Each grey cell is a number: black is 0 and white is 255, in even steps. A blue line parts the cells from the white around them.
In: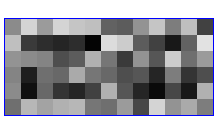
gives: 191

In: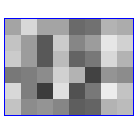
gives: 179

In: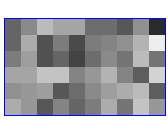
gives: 144

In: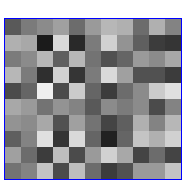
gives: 176

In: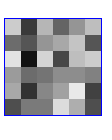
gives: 149

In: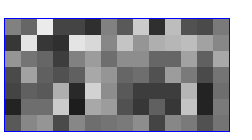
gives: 74

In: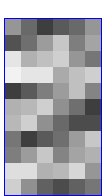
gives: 105

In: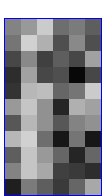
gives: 123

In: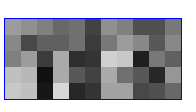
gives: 80
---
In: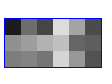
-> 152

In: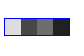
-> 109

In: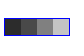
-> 128

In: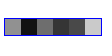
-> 73

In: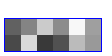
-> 187

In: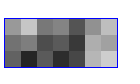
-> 182

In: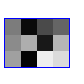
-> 238

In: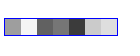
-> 203

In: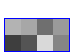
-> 217

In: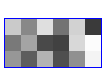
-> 144
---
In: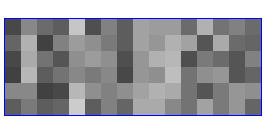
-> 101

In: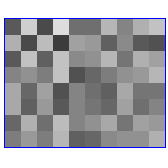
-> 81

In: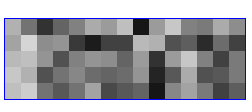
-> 65

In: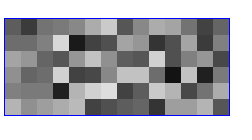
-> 128

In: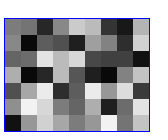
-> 209

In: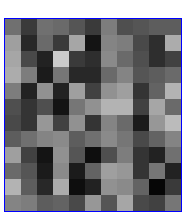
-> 172
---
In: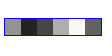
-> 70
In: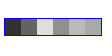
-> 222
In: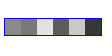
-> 226
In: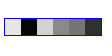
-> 210
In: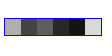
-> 94
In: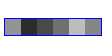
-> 73
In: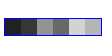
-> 147
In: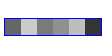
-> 122
